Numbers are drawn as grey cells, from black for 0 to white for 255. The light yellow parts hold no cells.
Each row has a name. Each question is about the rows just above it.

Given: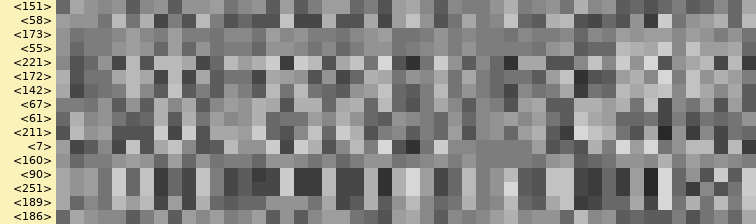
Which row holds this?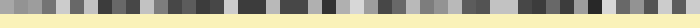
<90>
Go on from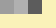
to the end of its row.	[ 60 215 194 176 116  83 167  40 147  60 136  71 116 104]
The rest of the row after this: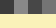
[104]
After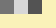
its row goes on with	[ 50 116 204 147  92 136 104  50 167 167  83  83 136 194 136 204 147 215
  83 147 167 185  71 185  60]
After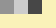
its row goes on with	[204 176  83 136 185 125 215  83  50 116 204 136 136 125 125 125 125 157
  83 104  83 176 125 215 157 215 116 147 185 185  71 185  60]
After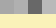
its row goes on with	[104  83 125 167 136  92 136 125  83 157 167  92  92 176 176 157 176 116
 194  71 136 116 157  83 157  92]

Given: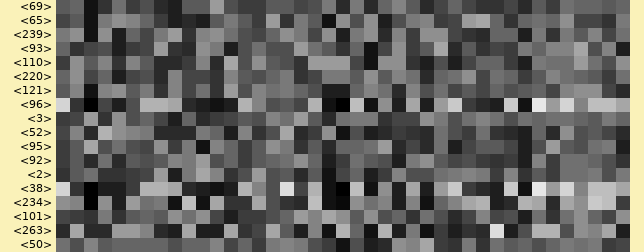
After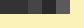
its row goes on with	[ 60 112 101 101  90 101]
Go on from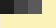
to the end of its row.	[ 90  69  30  79 155  90  79 112 121  30]

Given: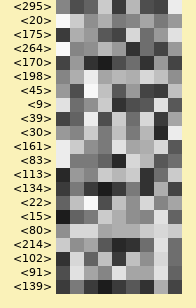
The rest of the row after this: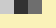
[203]
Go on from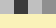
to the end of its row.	[215 110]
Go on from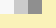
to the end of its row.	[174 122 133 165 122 153]
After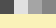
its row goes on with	[225 165 165 225  99]
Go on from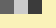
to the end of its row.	[183  78  68 236]
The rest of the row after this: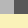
[110]

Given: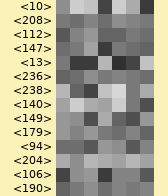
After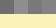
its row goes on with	[121 110]
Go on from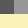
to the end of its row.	[142  88 131]
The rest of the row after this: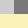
[79]
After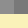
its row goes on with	[131 121 110]
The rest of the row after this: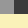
[131 131  88]

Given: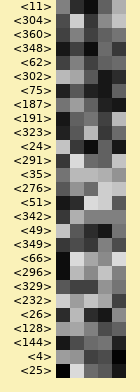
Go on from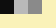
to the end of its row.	[195 128]
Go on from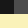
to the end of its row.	[107 116  33]
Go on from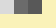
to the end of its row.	[23]
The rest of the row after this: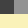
[116]
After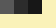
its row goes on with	[116]

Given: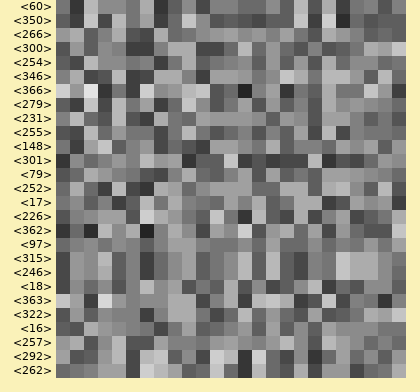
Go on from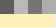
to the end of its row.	[128 117 106 160 128 172  94 117 172 172  63  84 160 139 151  63]
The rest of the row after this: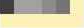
[172  94 128 128 106 160 139 160  94 151]
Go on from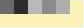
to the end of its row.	[ 36 128 172 139  72 160 139 206  84 151 172 106 160  72 151 106  84  84
 196]
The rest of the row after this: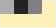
[172 139  72 160 139 206  84 151 172 106 160  72 151 106  84  84 196]

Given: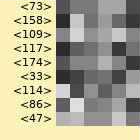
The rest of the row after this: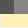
[132 177 132  56]
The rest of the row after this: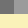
[104  56]

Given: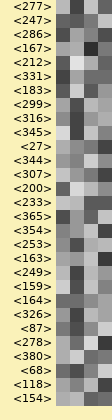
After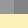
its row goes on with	[205 140]
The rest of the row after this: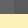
[121 195]
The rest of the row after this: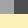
[185 164]
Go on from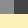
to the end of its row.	[152 174]

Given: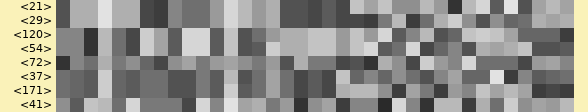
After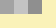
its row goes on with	[143 185 154  51 185 214  91 226  82 163 185 163]
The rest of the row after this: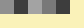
[154 133 195 163 185 163  61  71  61]

